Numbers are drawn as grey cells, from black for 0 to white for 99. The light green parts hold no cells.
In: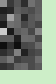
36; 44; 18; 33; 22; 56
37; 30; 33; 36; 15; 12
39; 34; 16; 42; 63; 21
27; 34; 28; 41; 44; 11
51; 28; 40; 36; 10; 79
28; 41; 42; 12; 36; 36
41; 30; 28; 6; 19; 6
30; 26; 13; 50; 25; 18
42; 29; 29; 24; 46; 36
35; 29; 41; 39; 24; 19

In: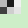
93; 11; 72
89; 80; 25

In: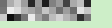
15; 74; 66; 26; 60; 50; 11; 59; 15; 61; 79; 67; 43
77; 88; 42; 61; 43; 64; 76; 56; 65; 70; 85; 92; 46
46; 18; 60; 70; 82; 73; 48; 63; 91; 45; 22; 6; 79

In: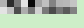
76; 71; 70; 51; 74; 63; 3; 88; 47; 17; 69
50; 35; 46; 29; 47; 81; 45; 67; 30; 75; 88

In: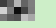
49; 39; 70; 37; 24
48; 26; 5; 48; 81
65; 74; 32; 35; 46

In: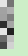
45; 89
68; 63
49; 62
64; 18
13; 88
74; 41
81; 28

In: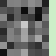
12; 50; 55; 45; 51; 50; 19
29; 7; 41; 5; 37; 29; 34
49; 5; 23; 27; 36; 15; 53
35; 54; 35; 78; 51; 41; 34
40; 44; 30; 63; 40; 50; 16
25; 65; 46; 64; 47; 51; 25
49; 19; 25; 38; 37; 17; 57
32; 28; 31; 63; 48; 49; 7
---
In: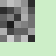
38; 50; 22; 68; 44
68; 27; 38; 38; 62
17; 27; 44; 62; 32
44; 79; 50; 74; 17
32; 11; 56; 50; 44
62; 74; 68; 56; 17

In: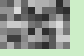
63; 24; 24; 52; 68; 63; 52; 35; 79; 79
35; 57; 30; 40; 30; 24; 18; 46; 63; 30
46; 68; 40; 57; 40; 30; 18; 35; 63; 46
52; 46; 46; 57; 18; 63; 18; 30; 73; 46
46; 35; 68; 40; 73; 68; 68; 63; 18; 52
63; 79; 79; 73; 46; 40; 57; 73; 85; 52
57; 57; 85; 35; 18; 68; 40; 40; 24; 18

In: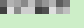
25; 86; 53; 80; 80; 25; 31; 86; 64; 74
42; 69; 64; 53; 74; 47; 58; 69; 36; 47

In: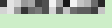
82; 88; 59; 20; 42; 47; 31; 82; 36; 76; 42; 36; 36; 25; 76
20; 88; 82; 59; 64; 25; 31; 94; 64; 9; 94; 76; 70; 42; 15

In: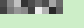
25; 47; 58; 53; 25; 92; 69; 15; 36
30; 53; 75; 20; 30; 41; 30; 64; 41

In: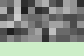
29; 12; 24; 29; 52; 63; 24; 74; 41; 41; 35; 29
35; 52; 41; 52; 57; 57; 18; 47; 35; 35; 47; 41
68; 74; 47; 63; 47; 35; 47; 63; 63; 52; 29; 57
47; 41; 68; 18; 24; 57; 68; 35; 24; 63; 57; 18
68; 24; 74; 12; 52; 18; 24; 68; 57; 68; 57; 47
29; 41; 80; 47; 41; 41; 52; 35; 41; 29; 29; 35

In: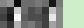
52; 58; 4; 42; 42; 47; 42; 9; 47
36; 20; 69; 42; 47; 36; 25; 63; 52
30; 15; 80; 42; 30; 36; 20; 75; 52
25; 9; 96; 36; 30; 30; 25; 90; 52
